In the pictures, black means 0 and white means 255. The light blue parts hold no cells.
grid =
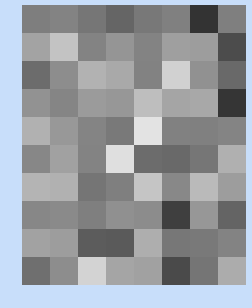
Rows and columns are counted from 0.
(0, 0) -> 126
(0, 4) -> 120
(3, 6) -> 168
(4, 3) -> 121
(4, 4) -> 227
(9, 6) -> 117
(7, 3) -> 144
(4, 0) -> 177
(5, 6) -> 118
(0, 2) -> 118
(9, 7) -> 172
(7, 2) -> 127
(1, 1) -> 195
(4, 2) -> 132
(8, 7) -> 131
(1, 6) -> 157
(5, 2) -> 131
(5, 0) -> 135
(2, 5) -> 209
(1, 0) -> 163
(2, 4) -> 130
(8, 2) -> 92
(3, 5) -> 165
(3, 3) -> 151

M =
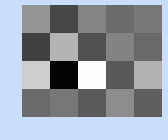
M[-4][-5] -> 149
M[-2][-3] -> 254
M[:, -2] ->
[107, 131, 88, 140]
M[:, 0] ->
[149, 65, 206, 106]
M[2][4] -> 177
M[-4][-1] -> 120

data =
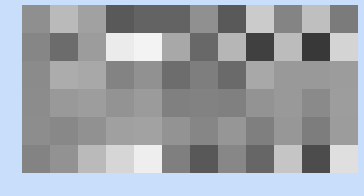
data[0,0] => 143
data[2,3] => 131
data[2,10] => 153
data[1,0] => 134
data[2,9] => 153
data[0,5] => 99
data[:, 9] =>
[132, 188, 153, 153, 151, 197]
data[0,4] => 99
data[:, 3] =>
[89, 235, 131, 147, 160, 214]
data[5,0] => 131
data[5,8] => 102
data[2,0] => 139
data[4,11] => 156
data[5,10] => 76
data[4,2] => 145
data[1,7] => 182
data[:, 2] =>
[161, 156, 168, 157, 145, 186]
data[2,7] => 106
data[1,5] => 168
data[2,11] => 156
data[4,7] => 150

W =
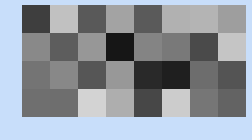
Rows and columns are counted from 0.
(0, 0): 62
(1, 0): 137
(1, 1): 93
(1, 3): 22
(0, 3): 163
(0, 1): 193
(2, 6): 109
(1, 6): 74

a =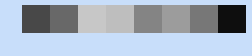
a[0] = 72
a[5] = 156
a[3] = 190

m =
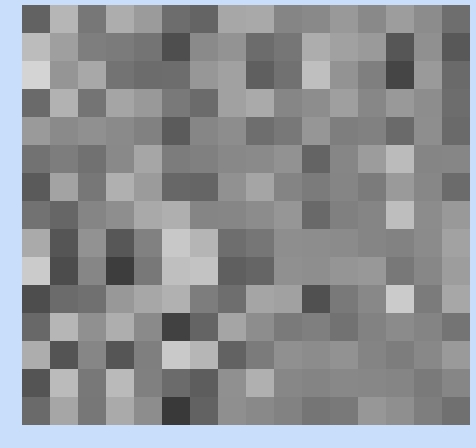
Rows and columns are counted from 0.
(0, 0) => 98
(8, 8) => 118
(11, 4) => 138
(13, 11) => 136
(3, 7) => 161
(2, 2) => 168
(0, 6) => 100
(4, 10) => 150
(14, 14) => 126
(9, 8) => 101
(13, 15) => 134
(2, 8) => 95
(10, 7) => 110
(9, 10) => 142
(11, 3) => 174
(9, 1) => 76
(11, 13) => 139
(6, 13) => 154
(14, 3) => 170
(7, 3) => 142
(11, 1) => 182
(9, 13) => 120
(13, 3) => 186
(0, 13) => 157
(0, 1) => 182
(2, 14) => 154
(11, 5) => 65
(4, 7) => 141
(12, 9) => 144
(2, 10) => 191
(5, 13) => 187
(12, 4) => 127
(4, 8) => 110
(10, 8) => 165
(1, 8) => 108

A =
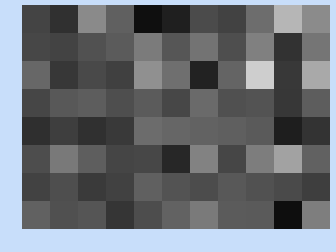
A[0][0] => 68
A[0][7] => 66
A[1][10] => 117
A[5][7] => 70
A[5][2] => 94
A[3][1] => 88
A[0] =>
[68, 48, 138, 96, 15, 31, 75, 66, 109, 182, 139]
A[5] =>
[77, 121, 94, 69, 71, 39, 130, 70, 125, 162, 97]
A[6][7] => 88
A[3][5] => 71
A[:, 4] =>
[15, 123, 144, 91, 108, 71, 96, 77]
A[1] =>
[71, 67, 81, 91, 123, 86, 115, 78, 128, 50, 117]
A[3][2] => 93
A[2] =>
[103, 55, 73, 64, 144, 111, 34, 100, 206, 56, 169]
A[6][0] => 66
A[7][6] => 122
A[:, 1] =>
[48, 67, 55, 88, 62, 121, 78, 80]
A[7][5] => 98
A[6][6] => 76
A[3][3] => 78
